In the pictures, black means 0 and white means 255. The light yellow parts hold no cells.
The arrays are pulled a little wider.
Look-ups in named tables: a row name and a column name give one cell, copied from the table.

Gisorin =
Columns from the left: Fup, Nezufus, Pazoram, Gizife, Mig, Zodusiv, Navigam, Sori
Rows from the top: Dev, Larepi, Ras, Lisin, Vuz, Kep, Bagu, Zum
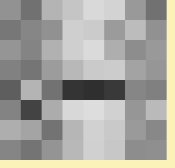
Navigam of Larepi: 188
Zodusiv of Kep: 209
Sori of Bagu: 136
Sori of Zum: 143
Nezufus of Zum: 116
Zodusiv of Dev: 211
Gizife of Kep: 216

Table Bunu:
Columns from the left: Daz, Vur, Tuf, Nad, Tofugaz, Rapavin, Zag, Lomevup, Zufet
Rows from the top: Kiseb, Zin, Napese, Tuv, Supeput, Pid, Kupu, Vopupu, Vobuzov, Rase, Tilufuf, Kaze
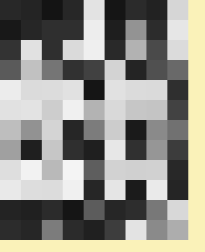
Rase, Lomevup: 234
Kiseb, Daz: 40
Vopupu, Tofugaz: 31
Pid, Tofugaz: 179
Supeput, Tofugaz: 21
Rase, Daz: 233
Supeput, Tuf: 220
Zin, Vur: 38
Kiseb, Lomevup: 34
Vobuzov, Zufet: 40
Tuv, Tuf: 117
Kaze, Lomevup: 138
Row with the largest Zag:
Kaze

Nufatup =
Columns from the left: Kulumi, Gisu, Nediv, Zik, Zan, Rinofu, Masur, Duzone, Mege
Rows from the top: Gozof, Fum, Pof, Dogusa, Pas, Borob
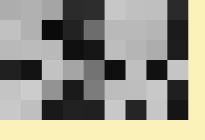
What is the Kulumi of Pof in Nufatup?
185
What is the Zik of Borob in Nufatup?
33
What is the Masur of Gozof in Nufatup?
192
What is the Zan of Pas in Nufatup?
124
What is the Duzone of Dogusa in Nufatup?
17
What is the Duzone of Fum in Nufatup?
181
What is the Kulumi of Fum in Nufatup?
193
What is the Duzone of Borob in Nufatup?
198
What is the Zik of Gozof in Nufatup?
43
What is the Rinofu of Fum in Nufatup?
185
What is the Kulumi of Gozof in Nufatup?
173
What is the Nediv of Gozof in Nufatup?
165
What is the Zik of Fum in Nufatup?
34
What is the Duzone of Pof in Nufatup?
173
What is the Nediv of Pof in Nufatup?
185
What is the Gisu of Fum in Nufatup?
177
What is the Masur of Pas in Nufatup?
190
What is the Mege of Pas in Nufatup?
31
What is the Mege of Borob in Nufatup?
21
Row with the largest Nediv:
Dogusa

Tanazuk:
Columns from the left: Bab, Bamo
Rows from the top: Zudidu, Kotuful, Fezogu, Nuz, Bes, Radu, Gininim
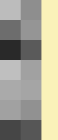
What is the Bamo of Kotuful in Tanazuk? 149
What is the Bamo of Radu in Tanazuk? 145
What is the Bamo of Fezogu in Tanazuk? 90
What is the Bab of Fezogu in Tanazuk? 41
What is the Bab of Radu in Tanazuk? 161
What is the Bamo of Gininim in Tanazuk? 86
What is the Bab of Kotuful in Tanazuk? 109
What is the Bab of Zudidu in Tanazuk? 188
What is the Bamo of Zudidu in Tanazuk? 142
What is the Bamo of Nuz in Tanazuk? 161
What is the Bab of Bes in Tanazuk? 170
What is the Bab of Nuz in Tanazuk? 191

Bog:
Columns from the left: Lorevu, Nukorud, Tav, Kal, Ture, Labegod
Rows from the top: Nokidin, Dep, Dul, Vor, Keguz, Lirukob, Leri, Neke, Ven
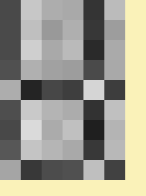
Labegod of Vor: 169
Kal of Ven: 80
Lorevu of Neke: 87
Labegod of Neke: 184
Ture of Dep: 55
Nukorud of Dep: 191
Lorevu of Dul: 74
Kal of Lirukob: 172
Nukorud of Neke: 196
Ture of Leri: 31
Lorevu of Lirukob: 78
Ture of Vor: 74
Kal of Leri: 192
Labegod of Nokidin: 187
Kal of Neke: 169
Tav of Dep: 153
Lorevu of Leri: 72

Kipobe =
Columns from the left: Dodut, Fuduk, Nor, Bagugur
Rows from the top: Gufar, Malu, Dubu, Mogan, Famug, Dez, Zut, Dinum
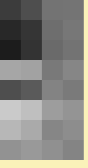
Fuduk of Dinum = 153
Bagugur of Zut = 141
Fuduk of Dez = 191
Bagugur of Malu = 119
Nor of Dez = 157
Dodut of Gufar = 60
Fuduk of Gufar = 78
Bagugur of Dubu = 115
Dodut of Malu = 40
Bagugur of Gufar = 116
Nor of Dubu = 106
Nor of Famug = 131
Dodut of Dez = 202
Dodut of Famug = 78
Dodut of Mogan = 166
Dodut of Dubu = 28
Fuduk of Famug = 90
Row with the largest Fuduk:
Dez

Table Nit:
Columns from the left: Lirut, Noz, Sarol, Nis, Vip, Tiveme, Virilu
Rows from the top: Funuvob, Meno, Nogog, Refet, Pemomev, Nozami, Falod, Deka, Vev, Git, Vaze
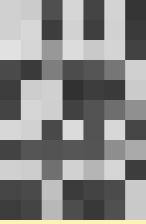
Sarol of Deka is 83
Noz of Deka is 85
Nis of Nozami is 65
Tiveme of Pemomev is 58
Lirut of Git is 69
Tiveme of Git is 75
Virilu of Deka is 170
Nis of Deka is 86
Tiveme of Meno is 209
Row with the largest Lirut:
Nogog

